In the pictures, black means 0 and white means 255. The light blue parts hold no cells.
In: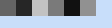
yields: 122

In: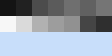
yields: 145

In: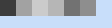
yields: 182

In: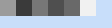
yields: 79

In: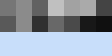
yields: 74

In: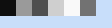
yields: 207
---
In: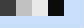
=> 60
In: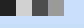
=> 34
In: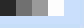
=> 40
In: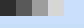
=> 46
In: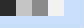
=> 43
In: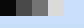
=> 8
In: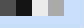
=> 79
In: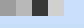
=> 156
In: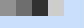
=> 144
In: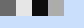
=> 106
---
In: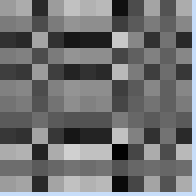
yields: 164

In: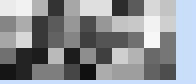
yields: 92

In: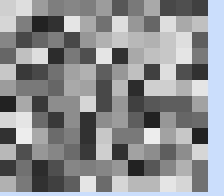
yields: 71

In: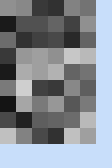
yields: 49

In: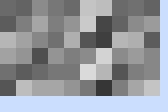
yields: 106

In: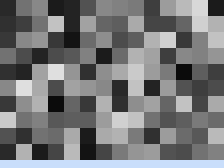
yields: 186

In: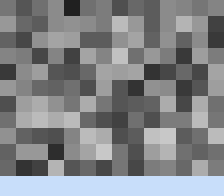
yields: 132

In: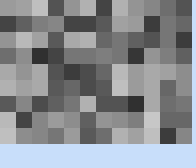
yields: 134
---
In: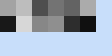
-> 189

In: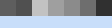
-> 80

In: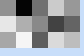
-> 4

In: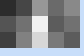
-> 70

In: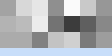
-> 216

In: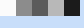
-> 140

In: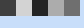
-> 211

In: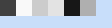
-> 249

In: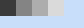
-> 132

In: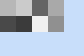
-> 203
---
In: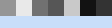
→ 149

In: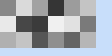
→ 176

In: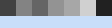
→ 66

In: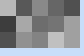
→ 80

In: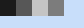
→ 27

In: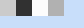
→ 203

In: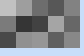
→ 73
